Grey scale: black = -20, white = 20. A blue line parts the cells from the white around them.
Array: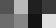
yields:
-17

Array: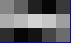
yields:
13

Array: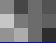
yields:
-3

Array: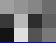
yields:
-13

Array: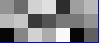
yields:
-11

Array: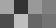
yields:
-4

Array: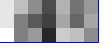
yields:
-6

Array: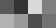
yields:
-8
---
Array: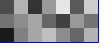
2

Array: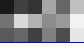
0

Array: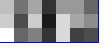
14

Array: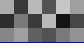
-7

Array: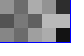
5

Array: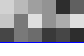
-11

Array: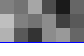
2
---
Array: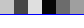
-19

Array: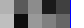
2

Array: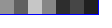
-13

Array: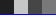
11

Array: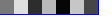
-19

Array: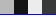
-17

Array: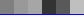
-12
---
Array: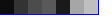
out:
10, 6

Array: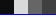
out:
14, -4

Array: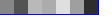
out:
15, 9

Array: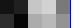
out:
13, 11

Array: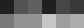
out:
11, 7

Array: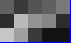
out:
11, 9
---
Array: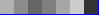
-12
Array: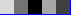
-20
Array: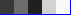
-15
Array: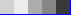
-11
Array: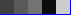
-18
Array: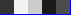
-16
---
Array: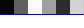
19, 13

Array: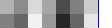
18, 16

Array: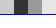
16, 12

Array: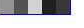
13, 3

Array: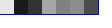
16, 6

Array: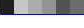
11, 7

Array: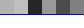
10, 8

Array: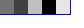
16, 10
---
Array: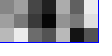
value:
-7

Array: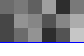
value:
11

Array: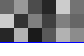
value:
2

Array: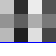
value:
-9

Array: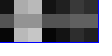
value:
-15

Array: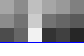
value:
-14

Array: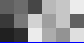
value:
15

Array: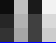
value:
12
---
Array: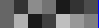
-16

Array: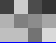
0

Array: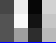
19

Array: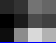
-16

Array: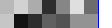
1

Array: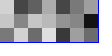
3

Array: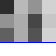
7
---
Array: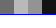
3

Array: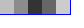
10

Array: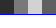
-1

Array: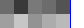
9

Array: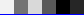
14

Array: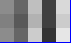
14
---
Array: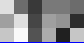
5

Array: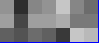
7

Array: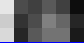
0

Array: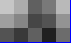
-9

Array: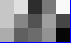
-7

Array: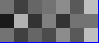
-12
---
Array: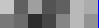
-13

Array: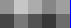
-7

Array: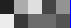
-3

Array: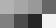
-14

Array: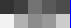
2

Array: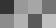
-6

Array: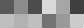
10

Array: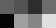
1

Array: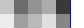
9

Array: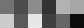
16
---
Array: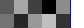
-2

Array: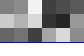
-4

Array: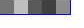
-2

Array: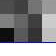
-18

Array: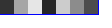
-12

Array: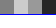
0
